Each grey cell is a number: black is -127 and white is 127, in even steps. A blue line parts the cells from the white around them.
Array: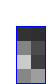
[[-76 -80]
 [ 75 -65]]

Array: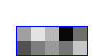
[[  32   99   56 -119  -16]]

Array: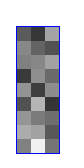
[[-36 -72  36]
 [  0   7  34]
 [ 19 -65  13]
 [ 21  -4 -17]
 [  1 113 -10]]

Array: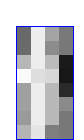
[[ -22  109   36   -6]
 [  55  109   59 -101]
 [  32  109   57  -85]
 [  26  109   57   -7]]

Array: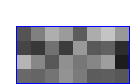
[[-43   0  46  27 -35  44  68  24]
 [ 53   7 -39  16  -8   6  30 -98]]

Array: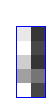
[[104 -73]
 [ 78 -74]
 [126 -56]]

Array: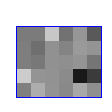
[[ -4  -4  71 -13  22 -38]
 [ -1  -7  17  15  20 -10]
 [  0  45  19   9  40  15]]
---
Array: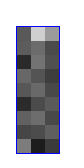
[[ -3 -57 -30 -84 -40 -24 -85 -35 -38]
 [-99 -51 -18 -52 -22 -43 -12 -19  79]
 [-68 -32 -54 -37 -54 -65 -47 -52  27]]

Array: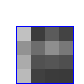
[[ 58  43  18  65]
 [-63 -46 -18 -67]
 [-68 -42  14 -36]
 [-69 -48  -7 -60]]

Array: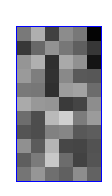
[[ -10  -33   16  -43  -18   42   -6   26   21  -71   -6]
 [  22   -4  -36  -50  -50   24   -8   -1   48  -23   47]
 [ -16   72   53    1   57   21  -80  -77  -80   18  -62]
 [ -31  -19  -56    6   80  -69   28    9   41   -8   12]
 [  13  -61  -58  -39   -3  -59   34  -38   17  -32   -7]
 [ -29  -43  -45  -34   27   13  -19  -40 -107  -72 -123]]

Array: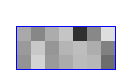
[[ 19  26  41]
 [ 83  72   7]
 [ 26  22  44]
 [ 43  53  69]
 [ 59  61 -79]
 [ 55  45   8]
 [-18   1  94]]

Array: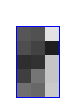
[[-16 -64 -81 -49 -41]
 [-23 -10 -77 -61 -46]
 [ 74  69  69 -97  98]]

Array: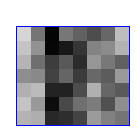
[[  51   67   48   14   52   68   85]
 [  46   25   59    9  -16   18  -10]
 [ -87 -114  -92  -61  -66 -120 -123]
 [ -81  -54  -93  -26  -38 -103   -8]
 [ -59  -16  -51  -68  -84  -74  -30]
 [  27   -3   48  -23   22    3  -50]
 [   1  -47  -25  -35   -7   12  -24]
 [ -10   14  -37   26  -30   51   61]]
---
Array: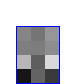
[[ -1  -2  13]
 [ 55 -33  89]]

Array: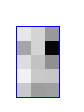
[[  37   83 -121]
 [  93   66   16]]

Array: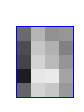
[[-50  70  49]
 [-59  83  57]]

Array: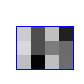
[[  88  -49   -3]
 [  62 -123   63]]

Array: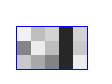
[[  4 108  61]
 [ 73  40   3]]

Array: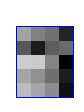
[[-39 -99 -34]
 [ 77  75   3]]
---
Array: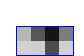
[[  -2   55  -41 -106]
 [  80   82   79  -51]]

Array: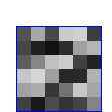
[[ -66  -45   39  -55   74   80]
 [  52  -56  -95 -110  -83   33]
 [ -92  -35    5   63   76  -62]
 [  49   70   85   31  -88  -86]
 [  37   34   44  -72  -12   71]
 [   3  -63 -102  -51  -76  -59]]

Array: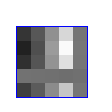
[[-10 -74 -40  16  87]
 [ -8 -94 -48  27 122]
 [ -9 -79 -42  19  96]
 [-15 -13 -14 -15 -17]
 [-10 -64 -36  11  70]]

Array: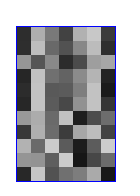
[[ -68  -82   46   -6  -61   49   72]
 [ -81  -81   62  -22  -45    8   60]
 [  38   22  -42    9  -83  -52   30]
 [ -92  -89   65  -15  -28   11   52]
 [-100  -83   67  -38  -36   -1   66]
 [ -73  -88   67  -36  -55   18   66]
 [ -18   25   44  -21   65  -97  -51]
 [ -61  -71   47  -19  -67   39   61]
 [  76   50  -21   75  -36  -99  -35]
 [ -20   21   19  -33   75 -105  -56]
 [-103  -87   70  -45  -15   -2   42]]

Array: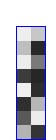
[[ 71 110]
 [-87  62]
 [ -6 108]
 [-89 -67]
 [-82 111]
 [ 54 -80]
 [108 -38]
 [-75  51]]

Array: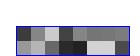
[[ -3 -67   6  75 -60   5 -10  -8]
 [-52  24  53 -23 -85 -93  82  82]]

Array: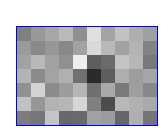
[[ 31   0  25  39  58  15  95  36  66  46]
 [  3  26  10  23   8  34  89  57  34  52]
 [ -7  34  57  34  16 110 -33 -20  68  54]
 [ 38  51  12  35  48 -15 -85 -33  46  29]
 [  8  17  84  11  28  53 -16  41  -5  30]
 [ 42  65  23  51  54  86   0 -51  56  49]
 [-10  -3  -9  69 -23 -22  33  28 -25  47]]

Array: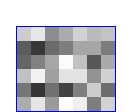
[[ 67  77 103  13  44  82  58]
 [ -2 -35 -71 -20  -1  38  38]
 [ 42 -26   2  39 123  66 -40]
 [ 81  65 114  32  99  99  19]
 [-17  -8 -74 -14 -60   0  77]
 [ 82  44 101  26 124 112  -1]]

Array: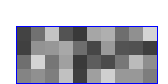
[[ 84 -60 -14  68 -44 -70  38  47 -17  16]
 [-66 -63  19  23  40 -17 -57  26 -44 -46]
 [ 14 -16  84  -9  32 -69 -34 -52  -8  59]
 [ -2   4  16  -1  65 -64  31  80  24  24]]
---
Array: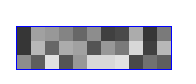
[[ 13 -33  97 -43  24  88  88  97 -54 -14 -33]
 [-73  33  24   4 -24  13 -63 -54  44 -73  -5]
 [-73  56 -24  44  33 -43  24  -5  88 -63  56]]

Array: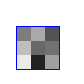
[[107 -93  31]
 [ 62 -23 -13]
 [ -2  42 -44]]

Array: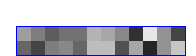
[[-25 -58  -1   8 -25  61  61 -46  39 -90  19  70]
 [ 30  -1 -34 -13 -13  51  39   8 -78 102  19 -58]]

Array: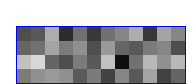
[[ -49  -38   45  -82  -14  -71  -14    6   45  -71   36    6]
 [ -26  -14   36   -4   16  -49   26  -26  -38   -4    6  -49]
 [  -4   16   26   16  -38   -4  -61    6  -38   36  -61  -26]
 [  65   87  -26  -49   -4  -38   65 -113  -14   56   16   56]]

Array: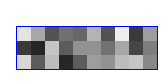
[[-69 -89  69 -35  18  18 -14  39 -57  -2]
 [ 87 -35  60 -89 -35  29  18  60  69   8]
 [ 99  39 -45 -14 -24  51 -45 110 -69  29]]

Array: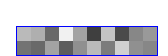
[[-12 -22  35 -34  16  58  -3  80  16   7]
 [ 58  47 -22 113  35 -64  68 -53   7  25]]
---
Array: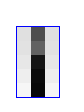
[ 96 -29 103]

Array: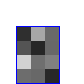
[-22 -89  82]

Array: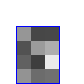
[-55  27 -30]

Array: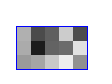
[-50 -20  72]

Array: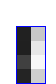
[ 71 -95]

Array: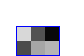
[-118   38]

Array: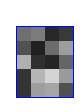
[-70 -19 -80 -75]

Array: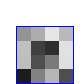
[ 57 -81 -49 -99]
